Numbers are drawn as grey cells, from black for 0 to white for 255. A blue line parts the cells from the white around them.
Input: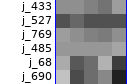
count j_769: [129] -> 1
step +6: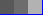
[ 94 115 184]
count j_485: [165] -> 1
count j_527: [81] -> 4
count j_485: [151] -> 4
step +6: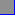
[149]
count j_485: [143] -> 0

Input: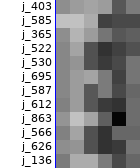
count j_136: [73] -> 1
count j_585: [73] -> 2
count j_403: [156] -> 2

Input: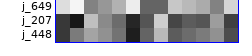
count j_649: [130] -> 2
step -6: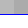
[179 165]
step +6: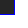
[44]
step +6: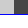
[211  76]
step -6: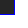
[32]

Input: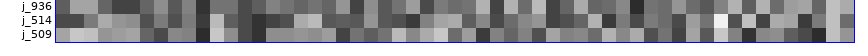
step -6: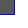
[82]
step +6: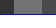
[ 57 121 121  80]
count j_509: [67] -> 2
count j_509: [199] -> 4
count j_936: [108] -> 6

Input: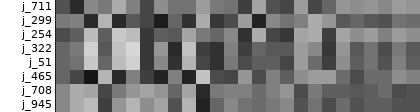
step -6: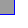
[150]
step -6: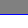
[122 122]
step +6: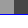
[162  76]
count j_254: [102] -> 1
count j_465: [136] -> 0
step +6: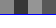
[142  61 155  94]

